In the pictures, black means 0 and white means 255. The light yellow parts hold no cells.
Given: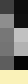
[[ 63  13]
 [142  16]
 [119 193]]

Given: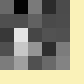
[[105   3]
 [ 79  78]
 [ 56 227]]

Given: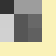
[[ 50 157]
 [208  86]
 [209  86]]

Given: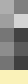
[[174 127]
 [159 212]
 [118  66]]

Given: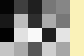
[[  5  63]
 [ 24 189]
 [  1 225]]

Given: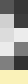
[[ 85  55]
 [208  61]
 [220 236]]

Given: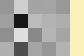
[[150 206]
 [159  23]
 [143 223]]

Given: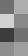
[[112 173]
 [209 136]
 [ 60 113]]
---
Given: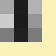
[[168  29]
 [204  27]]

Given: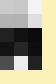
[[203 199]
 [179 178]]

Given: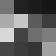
[[117  33]
 [170 198]]

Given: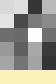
[[216 222]
 [228  73]]

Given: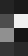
[[ 36  26]
 [ 77 239]]

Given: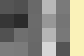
[[85 80]
 [54 43]]

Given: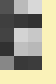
[[ 82 186]
 [ 63  56]]
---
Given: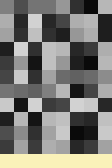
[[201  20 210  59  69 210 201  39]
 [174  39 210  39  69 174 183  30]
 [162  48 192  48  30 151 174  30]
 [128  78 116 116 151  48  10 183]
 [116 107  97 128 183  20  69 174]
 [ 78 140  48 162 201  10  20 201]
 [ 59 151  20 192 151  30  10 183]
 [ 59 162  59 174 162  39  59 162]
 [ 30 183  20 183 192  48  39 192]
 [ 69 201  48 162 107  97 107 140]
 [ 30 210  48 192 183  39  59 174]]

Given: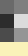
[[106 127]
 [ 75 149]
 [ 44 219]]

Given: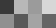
[[144  89 164 101]
 [ 57 184 155 215]]

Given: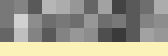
[[120 131  89 182 172 151 101 162  67  89 110 172]
 [101 191 131  89 131 151 141  78  58  89 162 151]
 [120 209 141 110 120 110 151 110 120  89 131 141]]

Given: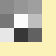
[[231  55  97]
 [138 150 159]
 [118 251 190]]

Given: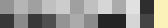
[[ 56 139  56  79 148 171 139  36  36 214  68]
 [148 181 160 192 204 160 192 214 171 225  46]]
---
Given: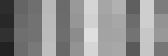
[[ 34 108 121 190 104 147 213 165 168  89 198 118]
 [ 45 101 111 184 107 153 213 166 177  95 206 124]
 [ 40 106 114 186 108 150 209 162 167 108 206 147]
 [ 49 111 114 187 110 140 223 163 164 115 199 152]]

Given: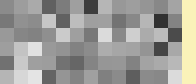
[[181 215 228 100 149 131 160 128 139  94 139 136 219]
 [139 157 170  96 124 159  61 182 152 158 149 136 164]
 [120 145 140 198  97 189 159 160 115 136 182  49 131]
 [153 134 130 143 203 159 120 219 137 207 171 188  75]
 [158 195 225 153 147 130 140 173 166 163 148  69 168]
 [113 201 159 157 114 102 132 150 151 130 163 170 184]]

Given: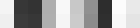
[[239  59  55 175 245 203 140  47 248 228]
 [244  55  51 174 248 200 144  45 252 233]]

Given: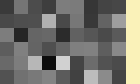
[[ 82 113 121 131  91  65 188 139  68]
 [ 58 117  76  62 125 123  54  68  71]
 [ 73  78  79 177  73 119  56  99 158]
 [125  37 101 104  43  97  86  74  90]
 [ 93 128 100  79 101 127 129  94 137]
 [105 125 183  13 209  68 108  82  75]]

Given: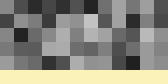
[[155 119 106  50  80 173 145 148  72  32 154 141]
 [136  77  43  70  48  81  36 112 162 118 158  80]
 [ 67 143 124  59 156 145 194  86 161  43 128  73]
 [134  35 106 137 174 128 179 162 105  85 185 143]
 [121  93  91 168 171 110 100 127  78 110 154 131]]

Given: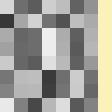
[[233 129  72 183 221  89 130]
 [214 110  92 206 189  98 146]
 [ 55 166 210 114  82 190 170]
 [171 102 109 238 172  95 177]
 [161 105 109 237 175  90 182]
 [202 103  92 223 185  96 152]
 [118 187 190  58 111 204 113]
 [131 182 184  62 116 202 103]]
